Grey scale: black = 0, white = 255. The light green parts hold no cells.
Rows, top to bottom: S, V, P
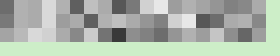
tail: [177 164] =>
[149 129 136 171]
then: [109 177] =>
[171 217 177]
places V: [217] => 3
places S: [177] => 1 4 13
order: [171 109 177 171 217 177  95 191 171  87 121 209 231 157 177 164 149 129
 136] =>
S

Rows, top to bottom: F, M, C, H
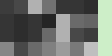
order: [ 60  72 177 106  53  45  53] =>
C
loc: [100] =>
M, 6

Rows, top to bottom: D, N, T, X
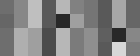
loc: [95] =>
T, 7
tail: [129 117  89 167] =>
[102]
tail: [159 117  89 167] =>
[102]
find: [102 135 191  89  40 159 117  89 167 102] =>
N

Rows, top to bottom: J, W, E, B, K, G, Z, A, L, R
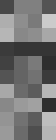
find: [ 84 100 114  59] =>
G
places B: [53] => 1 2 3

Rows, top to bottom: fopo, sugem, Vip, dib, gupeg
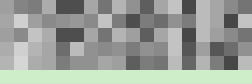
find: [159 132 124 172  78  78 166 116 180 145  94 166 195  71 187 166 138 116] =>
fopo
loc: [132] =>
fopo, 1
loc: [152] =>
sugem, 5

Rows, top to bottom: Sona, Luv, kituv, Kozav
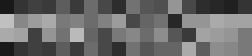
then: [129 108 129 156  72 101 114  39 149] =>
[149 170 163]
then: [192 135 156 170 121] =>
[129 108 129]

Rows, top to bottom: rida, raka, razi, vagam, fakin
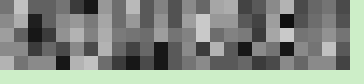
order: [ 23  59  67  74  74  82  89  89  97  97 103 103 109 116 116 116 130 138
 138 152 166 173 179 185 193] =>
rida
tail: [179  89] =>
[ 23 138 116  23 138 116 193  89]
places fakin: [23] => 4 9 11
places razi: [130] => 6 13 16
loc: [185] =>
rida, 9
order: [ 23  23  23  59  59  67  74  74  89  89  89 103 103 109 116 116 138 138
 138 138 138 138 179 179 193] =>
fakin

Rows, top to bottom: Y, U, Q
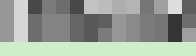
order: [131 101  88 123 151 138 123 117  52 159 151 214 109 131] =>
Q
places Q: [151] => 0 8

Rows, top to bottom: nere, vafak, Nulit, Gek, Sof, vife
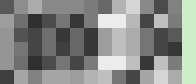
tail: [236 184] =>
[ 69 191 123]
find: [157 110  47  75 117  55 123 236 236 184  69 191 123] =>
vafak
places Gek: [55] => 6 12

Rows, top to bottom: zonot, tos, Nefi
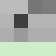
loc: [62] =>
tos, 1
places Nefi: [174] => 0 2 3
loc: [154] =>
Nefi, 1
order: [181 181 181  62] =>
tos
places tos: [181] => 0 2 3

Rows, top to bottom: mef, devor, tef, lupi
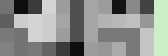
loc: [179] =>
devor, 7
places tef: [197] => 10
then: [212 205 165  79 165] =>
[179 185 191]
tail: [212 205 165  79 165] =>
[179 185 191 151]
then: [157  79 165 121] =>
[121 121 197]
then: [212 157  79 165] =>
[157  20 137]
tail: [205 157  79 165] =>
[121 121 121 197]

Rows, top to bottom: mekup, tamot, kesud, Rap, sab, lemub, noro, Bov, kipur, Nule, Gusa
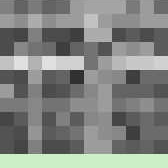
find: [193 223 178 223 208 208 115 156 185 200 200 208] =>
sab
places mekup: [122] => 2 9
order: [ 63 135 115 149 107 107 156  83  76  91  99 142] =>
Nule
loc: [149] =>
Nule, 2
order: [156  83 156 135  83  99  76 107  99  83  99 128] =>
noro

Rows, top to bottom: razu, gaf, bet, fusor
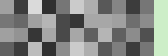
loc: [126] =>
fusor, 8
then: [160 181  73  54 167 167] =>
[160 110 140]
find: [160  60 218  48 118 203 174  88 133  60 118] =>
razu
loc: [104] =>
gaf, 1

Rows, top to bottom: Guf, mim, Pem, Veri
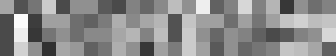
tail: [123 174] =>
[137 166 181  82 196 160 160 110 160 117 160 196 209 189 196]
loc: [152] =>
Veri, 5
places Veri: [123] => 12
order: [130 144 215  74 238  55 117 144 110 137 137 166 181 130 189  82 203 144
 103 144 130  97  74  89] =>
Pem

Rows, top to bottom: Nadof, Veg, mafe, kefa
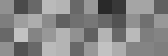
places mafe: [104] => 0 8
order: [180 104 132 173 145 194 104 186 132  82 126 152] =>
kefa
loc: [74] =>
Nadof, 1
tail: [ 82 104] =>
[186 180 104 152 194 173 132 132 126]
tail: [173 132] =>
[132 126]

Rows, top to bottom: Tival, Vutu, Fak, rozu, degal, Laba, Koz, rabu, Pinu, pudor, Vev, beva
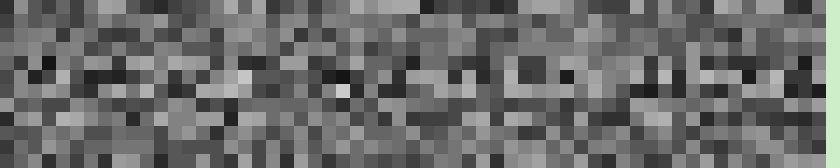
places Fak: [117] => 1 14 26 37 45
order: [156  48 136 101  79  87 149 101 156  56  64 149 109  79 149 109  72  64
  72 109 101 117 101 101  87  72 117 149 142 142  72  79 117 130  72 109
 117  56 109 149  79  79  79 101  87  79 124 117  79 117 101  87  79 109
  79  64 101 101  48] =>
rabu
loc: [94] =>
rozu, 43
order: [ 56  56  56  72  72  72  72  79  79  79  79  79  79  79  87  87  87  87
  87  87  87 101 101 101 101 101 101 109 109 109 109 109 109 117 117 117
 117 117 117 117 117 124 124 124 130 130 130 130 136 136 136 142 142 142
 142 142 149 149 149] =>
Vev
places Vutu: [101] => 3 6 8 14 28 36 39 41 43 51 56
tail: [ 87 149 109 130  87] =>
[124  87  87 101  87 101]
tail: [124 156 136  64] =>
[ 48 136 168 117 176  87  42  56 168 162 182 156  72  56  87 130  64 130
 203  42 130  48  42  87 109 162 142 176 101  87 168 162 142 149 162 117
 168 130  87  42  28  87  42 117  64  42 101 162 149 168  34  56  28]

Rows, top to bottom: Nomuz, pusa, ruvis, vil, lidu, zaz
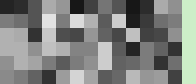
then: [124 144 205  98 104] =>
[124  50 111]
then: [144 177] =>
[164 124  91]
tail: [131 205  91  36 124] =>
[98 50]
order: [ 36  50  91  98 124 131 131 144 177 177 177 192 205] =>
vil
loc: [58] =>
pusa, 10
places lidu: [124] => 3 5 10
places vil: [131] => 5 6

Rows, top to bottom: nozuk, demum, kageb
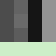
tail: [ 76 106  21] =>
[147]
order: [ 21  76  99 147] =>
nozuk
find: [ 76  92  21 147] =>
kageb
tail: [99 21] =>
[147]

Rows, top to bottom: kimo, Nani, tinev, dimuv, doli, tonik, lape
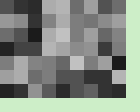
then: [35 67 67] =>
[180 165 139]
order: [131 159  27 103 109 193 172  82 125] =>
tinev
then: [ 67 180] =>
[165 139 146]
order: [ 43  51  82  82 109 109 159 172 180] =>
kimo
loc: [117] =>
Nani, 6

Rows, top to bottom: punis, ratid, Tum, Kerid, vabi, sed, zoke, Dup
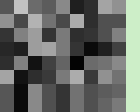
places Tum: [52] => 0 3 6
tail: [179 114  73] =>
[172  46  80  80]
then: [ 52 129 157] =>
[ 52 122  46]
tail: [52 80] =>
[129]

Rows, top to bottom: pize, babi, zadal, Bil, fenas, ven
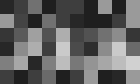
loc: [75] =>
Bil, 5
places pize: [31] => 3 6 8
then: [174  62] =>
[202  75  46]
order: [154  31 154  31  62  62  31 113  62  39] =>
pize
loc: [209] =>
fenas, 9
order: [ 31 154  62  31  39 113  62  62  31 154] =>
pize

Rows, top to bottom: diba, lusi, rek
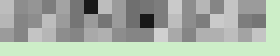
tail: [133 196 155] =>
[155]
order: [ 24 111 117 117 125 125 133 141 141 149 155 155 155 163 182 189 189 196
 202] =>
diba
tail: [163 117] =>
[ 24 189 155 111 117 125 202 141 182 133 196 155 155]
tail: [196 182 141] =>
[133 169 176 141 133 133 208 169 133 176 176 189 163 196]
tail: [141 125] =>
[202 196 125 117]
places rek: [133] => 1 5 9 10 13
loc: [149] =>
diba, 2

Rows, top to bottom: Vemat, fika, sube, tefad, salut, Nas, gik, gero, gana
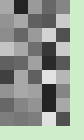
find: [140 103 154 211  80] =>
sube
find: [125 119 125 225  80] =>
gana
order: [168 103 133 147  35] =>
gero

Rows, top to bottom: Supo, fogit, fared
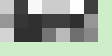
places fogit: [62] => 3 4
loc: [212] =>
fared, 0
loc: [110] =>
fared, 5
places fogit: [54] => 1
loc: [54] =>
fogit, 1
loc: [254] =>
Supo, 5
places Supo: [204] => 0 3 4

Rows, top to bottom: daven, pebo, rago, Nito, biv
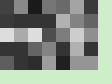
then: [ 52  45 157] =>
[ 32 149 149]
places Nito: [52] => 0 1 4 6
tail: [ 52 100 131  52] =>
[177  52]
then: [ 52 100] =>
[131  52 177]
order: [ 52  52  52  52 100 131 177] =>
Nito
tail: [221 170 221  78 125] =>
[205 143]

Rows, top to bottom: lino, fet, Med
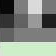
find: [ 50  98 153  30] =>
fet
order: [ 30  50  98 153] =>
fet
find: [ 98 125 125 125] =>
Med
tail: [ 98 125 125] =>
[125]
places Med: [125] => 1 2 3
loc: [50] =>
fet, 0

